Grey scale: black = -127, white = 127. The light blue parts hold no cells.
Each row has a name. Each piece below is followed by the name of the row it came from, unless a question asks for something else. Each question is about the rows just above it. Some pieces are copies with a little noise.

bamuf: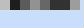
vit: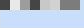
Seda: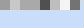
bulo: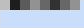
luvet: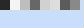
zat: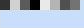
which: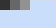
bulo
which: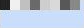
luvet
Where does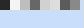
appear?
luvet

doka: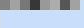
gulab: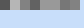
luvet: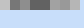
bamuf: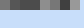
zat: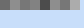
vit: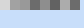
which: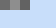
vit
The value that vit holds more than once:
[-19]
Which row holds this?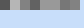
gulab
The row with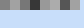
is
doka
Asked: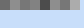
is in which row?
zat

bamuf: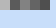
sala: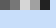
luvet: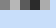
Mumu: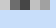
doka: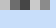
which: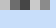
doka
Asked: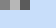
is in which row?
luvet
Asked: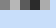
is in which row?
luvet
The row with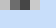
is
doka
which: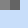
bamuf

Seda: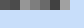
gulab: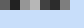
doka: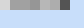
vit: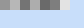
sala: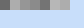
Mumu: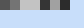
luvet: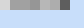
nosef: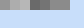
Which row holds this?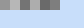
vit
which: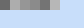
sala
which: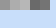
nosef
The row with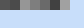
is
Seda
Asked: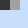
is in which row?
Mumu
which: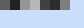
gulab

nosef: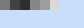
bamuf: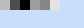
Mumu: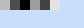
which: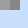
bamuf
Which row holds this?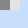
bamuf
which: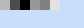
bamuf

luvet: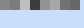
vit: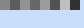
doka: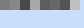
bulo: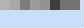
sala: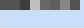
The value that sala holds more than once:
[-44]
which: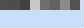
sala
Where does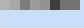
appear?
bulo
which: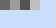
vit

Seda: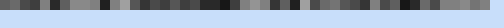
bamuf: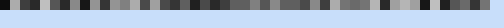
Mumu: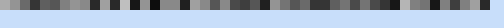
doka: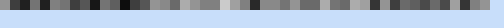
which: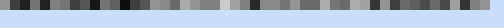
doka
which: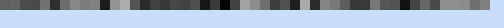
Seda
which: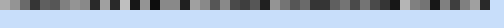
Mumu

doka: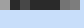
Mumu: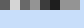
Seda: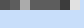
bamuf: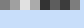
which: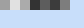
bamuf
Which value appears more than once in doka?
[-85]
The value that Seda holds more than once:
[-34]
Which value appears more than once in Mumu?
[20]
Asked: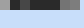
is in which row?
doka
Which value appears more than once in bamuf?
[-2]
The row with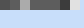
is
Seda

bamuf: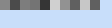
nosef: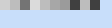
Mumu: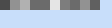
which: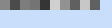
bamuf
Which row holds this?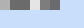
Mumu
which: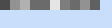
Mumu

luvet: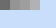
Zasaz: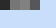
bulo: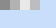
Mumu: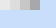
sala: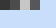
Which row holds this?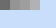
luvet

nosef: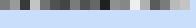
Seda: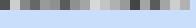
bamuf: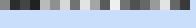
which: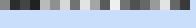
bamuf
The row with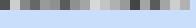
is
Seda

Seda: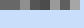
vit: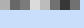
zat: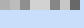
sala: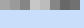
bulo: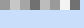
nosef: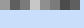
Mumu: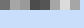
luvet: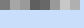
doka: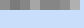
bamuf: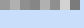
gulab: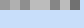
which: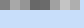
luvet
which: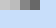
sala

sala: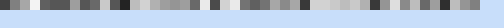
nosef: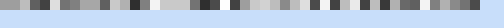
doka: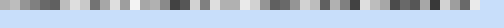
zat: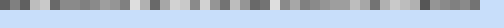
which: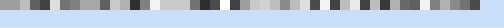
nosef
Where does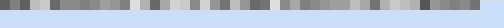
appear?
zat
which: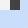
nosef
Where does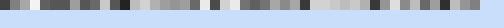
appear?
sala
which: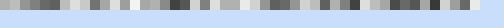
doka

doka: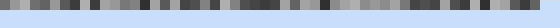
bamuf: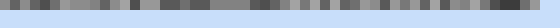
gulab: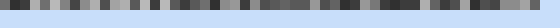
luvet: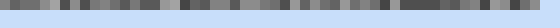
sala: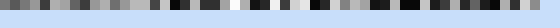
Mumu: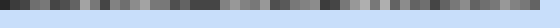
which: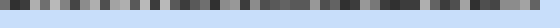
gulab
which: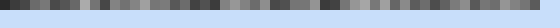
Mumu
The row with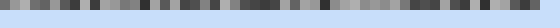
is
doka
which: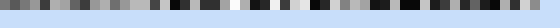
sala
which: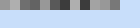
doka

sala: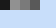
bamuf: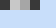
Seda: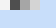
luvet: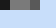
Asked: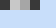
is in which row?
bamuf
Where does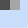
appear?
Seda
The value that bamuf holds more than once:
[-70]

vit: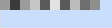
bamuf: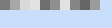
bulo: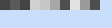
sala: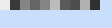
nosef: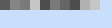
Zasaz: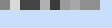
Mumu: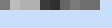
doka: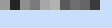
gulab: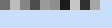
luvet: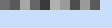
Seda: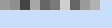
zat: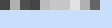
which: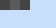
bulo
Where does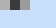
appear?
Zasaz
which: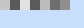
vit
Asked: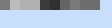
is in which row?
Mumu
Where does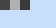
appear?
Zasaz

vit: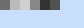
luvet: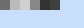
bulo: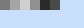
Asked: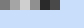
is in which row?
bulo
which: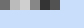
vit

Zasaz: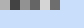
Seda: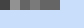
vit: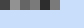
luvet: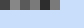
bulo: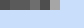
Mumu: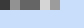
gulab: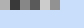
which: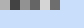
Zasaz
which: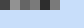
vit
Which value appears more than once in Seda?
[-26]

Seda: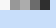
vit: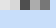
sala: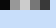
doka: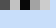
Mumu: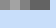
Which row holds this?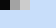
doka
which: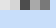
vit
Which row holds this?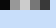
sala
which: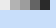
Seda
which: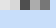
vit

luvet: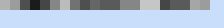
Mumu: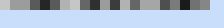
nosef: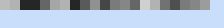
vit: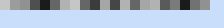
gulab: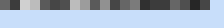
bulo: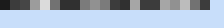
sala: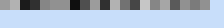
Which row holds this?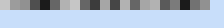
vit
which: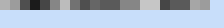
luvet

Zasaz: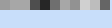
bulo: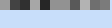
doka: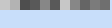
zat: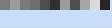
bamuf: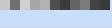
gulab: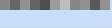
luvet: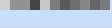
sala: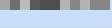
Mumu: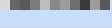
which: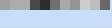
Zasaz
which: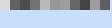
Mumu
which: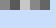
doka
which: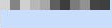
bamuf
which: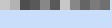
doka

